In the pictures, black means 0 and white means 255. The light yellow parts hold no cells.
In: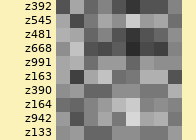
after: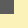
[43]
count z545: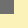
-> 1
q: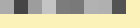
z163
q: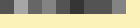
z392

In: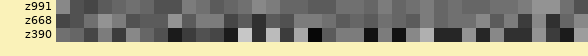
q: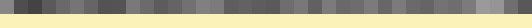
z991
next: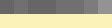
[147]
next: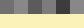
[48]
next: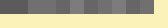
[102]
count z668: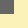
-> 4
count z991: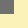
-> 10

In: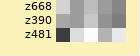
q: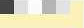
z481
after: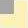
[156]

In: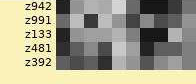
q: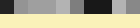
z133
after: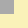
[211]
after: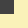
[136]
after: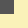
[136]
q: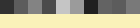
z481

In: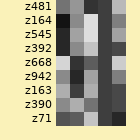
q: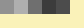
z390
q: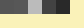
z71
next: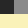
[195]

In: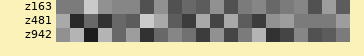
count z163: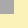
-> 0
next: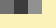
[69]
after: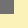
[60]

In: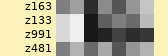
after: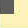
[127]
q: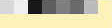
z133

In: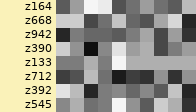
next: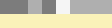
[175]
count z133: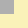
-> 6
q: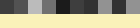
z712
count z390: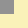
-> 1
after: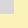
[38]
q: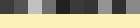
z712
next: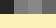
[136]

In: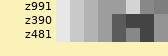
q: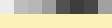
z390
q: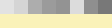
z991

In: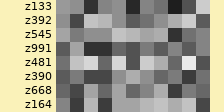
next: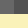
[123]
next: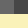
[164]
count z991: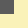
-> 3
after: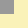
[143]

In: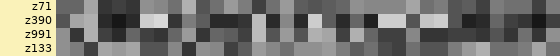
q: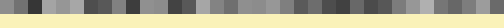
z133
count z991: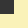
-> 8
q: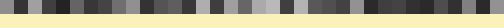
z991
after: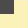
[64]
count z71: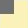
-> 6
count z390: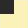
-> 8

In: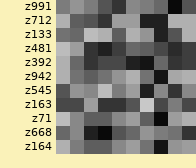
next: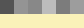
[32]
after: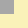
[176]
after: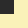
[62]
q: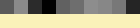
z668
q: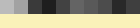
z481

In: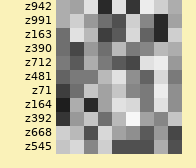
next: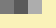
[122]
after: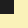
[173]
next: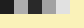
[216]
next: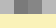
[173]

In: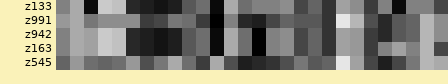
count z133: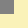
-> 6
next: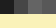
[88]

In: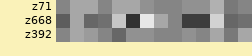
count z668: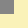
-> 1
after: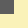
[167]
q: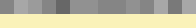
z392
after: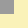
[133]
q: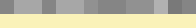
z71
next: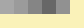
[145]
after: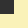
[231]

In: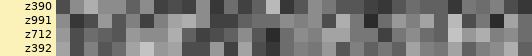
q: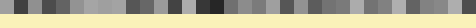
z392
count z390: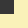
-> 5

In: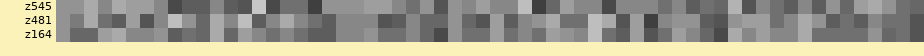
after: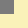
[170]
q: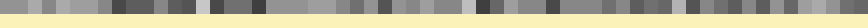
z545
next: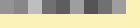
[135]
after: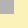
[84]
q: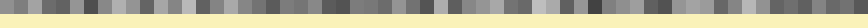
z481

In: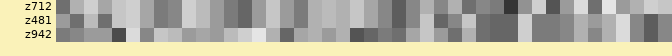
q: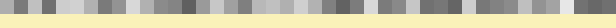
z481
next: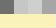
[123]
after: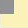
[207]
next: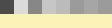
[187]
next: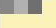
[135]

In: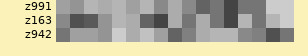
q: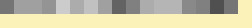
z942
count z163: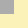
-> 3
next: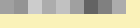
[181]
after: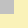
[160]

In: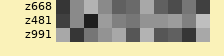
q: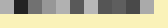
z991
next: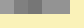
[156]
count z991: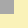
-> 3

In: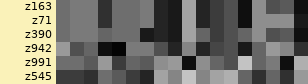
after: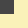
[80]
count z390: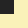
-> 1

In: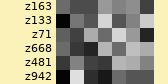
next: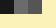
[85]
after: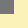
[85]

